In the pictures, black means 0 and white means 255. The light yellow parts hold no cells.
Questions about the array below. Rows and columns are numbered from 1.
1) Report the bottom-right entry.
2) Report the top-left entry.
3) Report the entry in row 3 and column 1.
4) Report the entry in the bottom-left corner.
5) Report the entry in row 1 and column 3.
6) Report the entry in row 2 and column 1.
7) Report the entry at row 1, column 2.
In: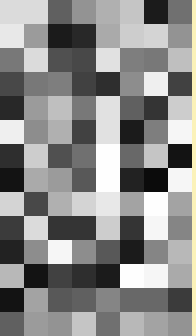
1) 147
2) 219
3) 120
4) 96
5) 96
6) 232
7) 219

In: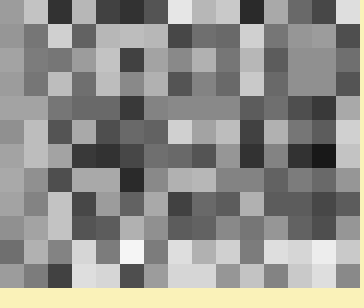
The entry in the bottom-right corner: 137
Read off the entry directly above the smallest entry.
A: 92
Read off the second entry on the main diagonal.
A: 118
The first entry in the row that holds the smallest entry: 163
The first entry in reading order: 156
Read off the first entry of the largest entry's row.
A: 111
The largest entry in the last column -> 222
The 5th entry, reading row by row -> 65
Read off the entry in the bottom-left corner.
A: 156
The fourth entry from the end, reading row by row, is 131
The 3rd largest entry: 230
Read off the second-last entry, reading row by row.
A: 222
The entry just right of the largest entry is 124
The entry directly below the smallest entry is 105
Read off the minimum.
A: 24
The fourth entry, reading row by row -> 183
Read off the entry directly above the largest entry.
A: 177
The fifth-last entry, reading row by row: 195
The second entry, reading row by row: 195
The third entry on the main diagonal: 118
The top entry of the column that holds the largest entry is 50
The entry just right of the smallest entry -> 195
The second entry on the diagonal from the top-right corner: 156
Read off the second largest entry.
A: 237
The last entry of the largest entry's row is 201
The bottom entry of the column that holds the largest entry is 78
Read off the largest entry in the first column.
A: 169
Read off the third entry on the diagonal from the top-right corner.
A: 144
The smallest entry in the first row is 42

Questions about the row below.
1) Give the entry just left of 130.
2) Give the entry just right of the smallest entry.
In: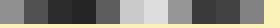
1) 66
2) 93

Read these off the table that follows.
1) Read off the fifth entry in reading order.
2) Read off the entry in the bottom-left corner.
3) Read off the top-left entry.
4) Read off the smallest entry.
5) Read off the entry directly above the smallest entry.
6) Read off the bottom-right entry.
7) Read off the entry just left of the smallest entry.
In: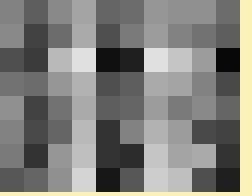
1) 101
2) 87
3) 130
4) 8
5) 94
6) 31
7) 156

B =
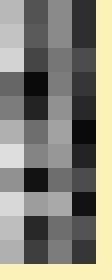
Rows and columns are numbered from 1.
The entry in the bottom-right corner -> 54
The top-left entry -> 184
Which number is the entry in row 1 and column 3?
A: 138
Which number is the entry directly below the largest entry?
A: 144
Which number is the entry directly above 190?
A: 216
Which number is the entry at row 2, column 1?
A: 196
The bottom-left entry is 176
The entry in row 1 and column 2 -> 83
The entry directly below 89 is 69
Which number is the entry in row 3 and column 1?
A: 210
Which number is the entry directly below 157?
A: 40
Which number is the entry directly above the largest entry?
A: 176
